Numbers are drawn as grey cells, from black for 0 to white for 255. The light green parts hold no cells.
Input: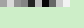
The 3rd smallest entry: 102
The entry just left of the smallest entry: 190
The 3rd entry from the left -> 147

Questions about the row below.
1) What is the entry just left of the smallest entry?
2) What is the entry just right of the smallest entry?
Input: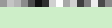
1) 74
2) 46

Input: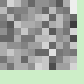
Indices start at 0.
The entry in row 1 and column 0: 186
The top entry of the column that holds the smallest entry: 238
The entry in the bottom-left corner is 159
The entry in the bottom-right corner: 212
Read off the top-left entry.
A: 130
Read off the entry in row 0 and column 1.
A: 212
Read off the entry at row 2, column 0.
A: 130
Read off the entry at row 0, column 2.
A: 186
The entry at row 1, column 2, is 130
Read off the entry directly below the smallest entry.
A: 212
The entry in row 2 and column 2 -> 118
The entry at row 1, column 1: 118
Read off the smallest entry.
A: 60
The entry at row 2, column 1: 186
